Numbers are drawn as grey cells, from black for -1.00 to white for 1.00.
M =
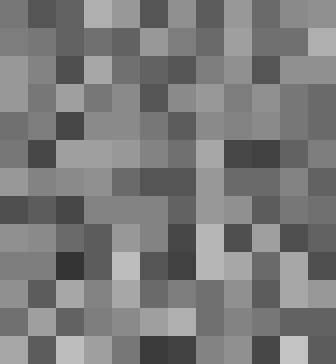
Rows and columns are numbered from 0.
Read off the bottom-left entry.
0.31
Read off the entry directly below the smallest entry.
0.31
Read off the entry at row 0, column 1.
-0.33
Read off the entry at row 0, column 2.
-0.23
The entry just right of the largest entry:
-0.28
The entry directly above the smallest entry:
-0.17
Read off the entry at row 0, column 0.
-0.07
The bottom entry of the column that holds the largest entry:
0.53
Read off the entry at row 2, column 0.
0.19
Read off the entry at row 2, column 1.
0.03
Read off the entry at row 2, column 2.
-0.38
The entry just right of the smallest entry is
-0.28
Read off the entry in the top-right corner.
0.13
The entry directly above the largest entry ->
-0.23

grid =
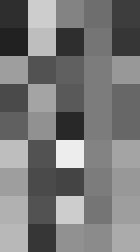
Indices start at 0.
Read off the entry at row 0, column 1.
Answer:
0.61
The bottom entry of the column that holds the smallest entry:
0.44
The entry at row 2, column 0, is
0.24
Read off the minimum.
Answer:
-0.74
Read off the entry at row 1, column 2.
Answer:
-0.64
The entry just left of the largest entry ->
-0.36
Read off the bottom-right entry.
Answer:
0.34
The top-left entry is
-0.64
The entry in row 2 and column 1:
-0.36
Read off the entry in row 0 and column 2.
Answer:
0.03

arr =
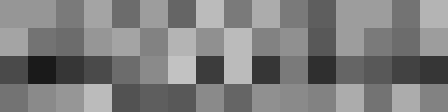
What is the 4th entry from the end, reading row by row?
0.35
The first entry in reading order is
0.18
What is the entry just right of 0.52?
-0.53
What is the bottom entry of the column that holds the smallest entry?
0.08
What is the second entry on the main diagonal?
-0.10
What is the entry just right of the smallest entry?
-0.58
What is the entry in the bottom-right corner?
0.02
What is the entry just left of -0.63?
-0.04
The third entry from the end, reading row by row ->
-0.10
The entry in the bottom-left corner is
-0.10
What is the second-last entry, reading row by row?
0.35
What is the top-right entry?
0.41
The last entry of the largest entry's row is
-0.58
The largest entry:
0.52
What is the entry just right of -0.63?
-0.21
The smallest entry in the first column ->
-0.42
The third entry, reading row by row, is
-0.04
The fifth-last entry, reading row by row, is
0.02
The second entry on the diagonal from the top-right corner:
-0.15

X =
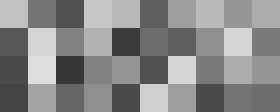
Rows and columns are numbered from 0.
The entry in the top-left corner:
0.51
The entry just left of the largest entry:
-0.42
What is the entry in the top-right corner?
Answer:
0.35
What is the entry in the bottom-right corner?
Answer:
-0.14
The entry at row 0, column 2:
-0.37
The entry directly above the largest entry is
0.67
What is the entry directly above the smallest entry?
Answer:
0.02
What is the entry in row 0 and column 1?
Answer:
-0.09
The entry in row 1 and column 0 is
-0.31
